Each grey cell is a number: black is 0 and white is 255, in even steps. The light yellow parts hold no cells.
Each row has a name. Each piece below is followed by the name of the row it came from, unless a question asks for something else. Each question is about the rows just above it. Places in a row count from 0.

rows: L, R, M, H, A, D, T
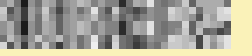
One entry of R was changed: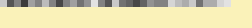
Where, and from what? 6, | 201 |
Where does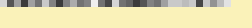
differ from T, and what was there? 12, | 146 |
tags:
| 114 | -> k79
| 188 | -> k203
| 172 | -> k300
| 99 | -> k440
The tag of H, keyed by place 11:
k203
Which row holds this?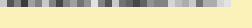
R
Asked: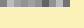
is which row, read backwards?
M

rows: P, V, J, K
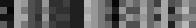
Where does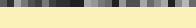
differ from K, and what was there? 1, | 32 |
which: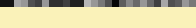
P
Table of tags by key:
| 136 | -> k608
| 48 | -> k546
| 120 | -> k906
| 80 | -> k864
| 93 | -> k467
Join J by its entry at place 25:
k467

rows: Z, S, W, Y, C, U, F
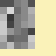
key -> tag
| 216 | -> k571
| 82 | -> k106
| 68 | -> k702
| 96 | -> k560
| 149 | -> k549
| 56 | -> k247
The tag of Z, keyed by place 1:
k106
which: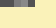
Z
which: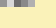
S

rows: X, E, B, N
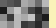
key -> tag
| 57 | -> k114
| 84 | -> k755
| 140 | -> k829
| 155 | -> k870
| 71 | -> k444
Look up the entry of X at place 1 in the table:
k755
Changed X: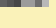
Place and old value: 3, | 170 |
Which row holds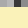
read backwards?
B
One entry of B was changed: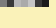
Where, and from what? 0, | 140 |
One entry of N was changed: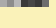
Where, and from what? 5, | 41 |
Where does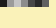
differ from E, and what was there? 6, | 109 |
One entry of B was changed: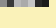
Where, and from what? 5, | 57 |

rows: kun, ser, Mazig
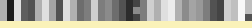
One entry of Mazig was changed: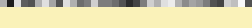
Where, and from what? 15, | 139 |
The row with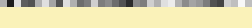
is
ser

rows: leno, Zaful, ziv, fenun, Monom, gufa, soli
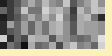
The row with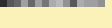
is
Monom
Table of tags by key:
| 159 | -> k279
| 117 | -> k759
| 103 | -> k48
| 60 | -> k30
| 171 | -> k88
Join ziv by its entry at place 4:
k88
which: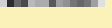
gufa

